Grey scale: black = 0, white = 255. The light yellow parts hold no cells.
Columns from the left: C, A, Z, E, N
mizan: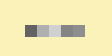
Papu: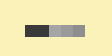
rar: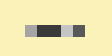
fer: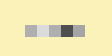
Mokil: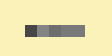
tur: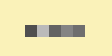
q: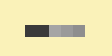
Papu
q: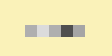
fer
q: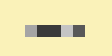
rar
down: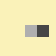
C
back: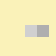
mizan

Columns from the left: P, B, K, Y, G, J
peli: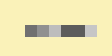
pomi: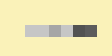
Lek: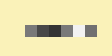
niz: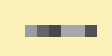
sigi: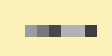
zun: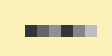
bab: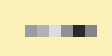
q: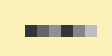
zun
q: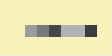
sigi
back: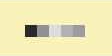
bab
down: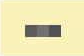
J
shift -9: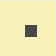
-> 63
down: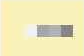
G

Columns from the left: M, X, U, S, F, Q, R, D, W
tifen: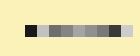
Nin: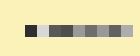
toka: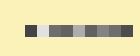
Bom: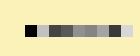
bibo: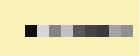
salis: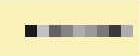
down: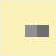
Q
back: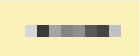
Bom
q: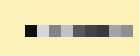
bibo
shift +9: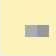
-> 182 162
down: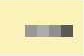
F

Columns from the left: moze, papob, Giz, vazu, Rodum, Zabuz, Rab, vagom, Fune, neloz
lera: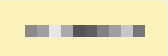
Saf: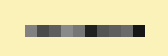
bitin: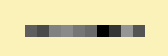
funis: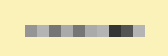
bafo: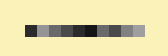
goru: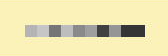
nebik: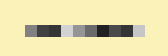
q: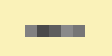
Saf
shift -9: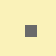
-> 97

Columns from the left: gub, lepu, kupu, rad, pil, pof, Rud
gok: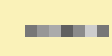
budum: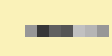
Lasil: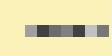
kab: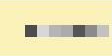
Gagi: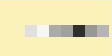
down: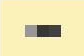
lepu
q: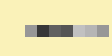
budum
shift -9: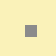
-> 130
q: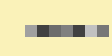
Lasil
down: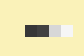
lepu
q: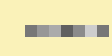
gok
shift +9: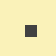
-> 74

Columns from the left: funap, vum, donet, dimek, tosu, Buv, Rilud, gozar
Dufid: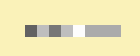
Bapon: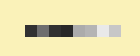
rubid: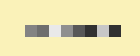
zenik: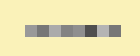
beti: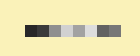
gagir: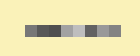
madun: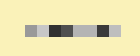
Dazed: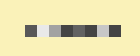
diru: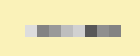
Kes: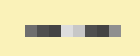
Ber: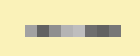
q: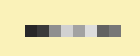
beti
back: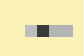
madun

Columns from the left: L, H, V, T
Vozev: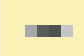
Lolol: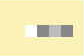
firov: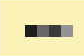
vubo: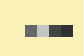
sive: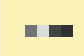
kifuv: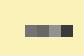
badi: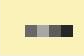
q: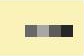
badi
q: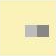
Lolol
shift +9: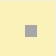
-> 176
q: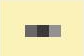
firov
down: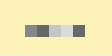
H

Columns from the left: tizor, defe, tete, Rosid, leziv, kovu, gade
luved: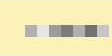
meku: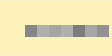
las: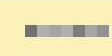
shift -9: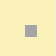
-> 156
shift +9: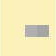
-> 185 174
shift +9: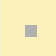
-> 185
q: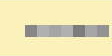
meku
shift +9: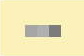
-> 174 185 133
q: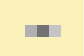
luved

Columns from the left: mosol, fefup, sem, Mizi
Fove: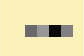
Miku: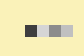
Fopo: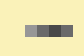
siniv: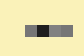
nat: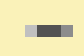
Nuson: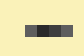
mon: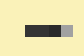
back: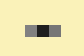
siniv
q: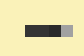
mon
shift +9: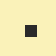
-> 51
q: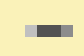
nat
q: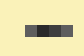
Nuson

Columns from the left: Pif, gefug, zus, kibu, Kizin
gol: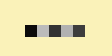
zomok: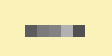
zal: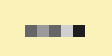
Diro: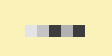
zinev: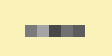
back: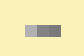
zomok
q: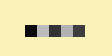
gol
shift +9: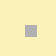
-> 186
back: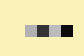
gol
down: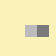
gefug
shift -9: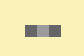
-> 93 146 93

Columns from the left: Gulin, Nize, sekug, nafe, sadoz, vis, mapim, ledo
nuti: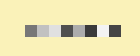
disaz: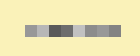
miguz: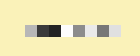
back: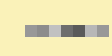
disaz
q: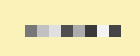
nuti
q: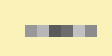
disaz

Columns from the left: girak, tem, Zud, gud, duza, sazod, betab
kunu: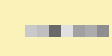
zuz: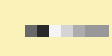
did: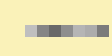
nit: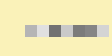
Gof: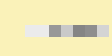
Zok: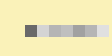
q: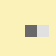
kunu
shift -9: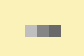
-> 182 124 96
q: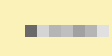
Zok
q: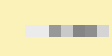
Gof
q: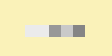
Gof

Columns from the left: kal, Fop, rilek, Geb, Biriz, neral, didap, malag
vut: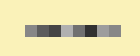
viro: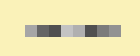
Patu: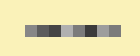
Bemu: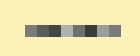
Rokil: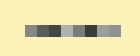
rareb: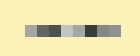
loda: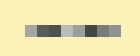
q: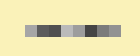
loda
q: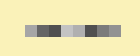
viro
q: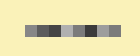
Patu
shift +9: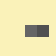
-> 110 89
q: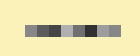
vut
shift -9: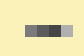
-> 114 83 60 167

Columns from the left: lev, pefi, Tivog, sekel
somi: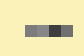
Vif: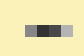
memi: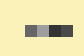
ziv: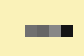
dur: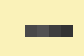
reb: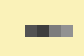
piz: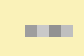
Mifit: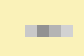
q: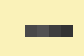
dur
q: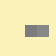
somi
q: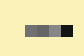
ziv
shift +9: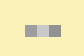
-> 167 210 155
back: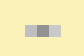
piz
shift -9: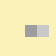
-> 149 192
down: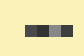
Tivog

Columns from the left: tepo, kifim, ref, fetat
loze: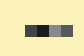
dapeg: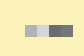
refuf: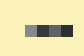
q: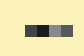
loze
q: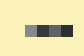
refuf
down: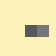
fetat
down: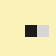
kifim
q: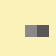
loze
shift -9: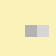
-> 170 205
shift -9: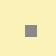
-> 128

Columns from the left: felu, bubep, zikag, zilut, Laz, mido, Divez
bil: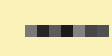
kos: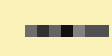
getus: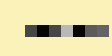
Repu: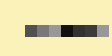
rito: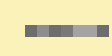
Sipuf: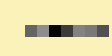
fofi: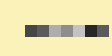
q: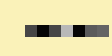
getus
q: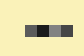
bil
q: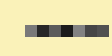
bil

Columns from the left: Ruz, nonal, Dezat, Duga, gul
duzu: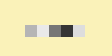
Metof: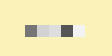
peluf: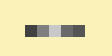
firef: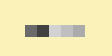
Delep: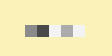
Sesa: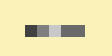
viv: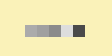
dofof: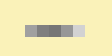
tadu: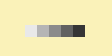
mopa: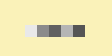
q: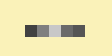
peluf
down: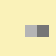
Ruz
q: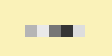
duzu
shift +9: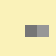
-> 127 160
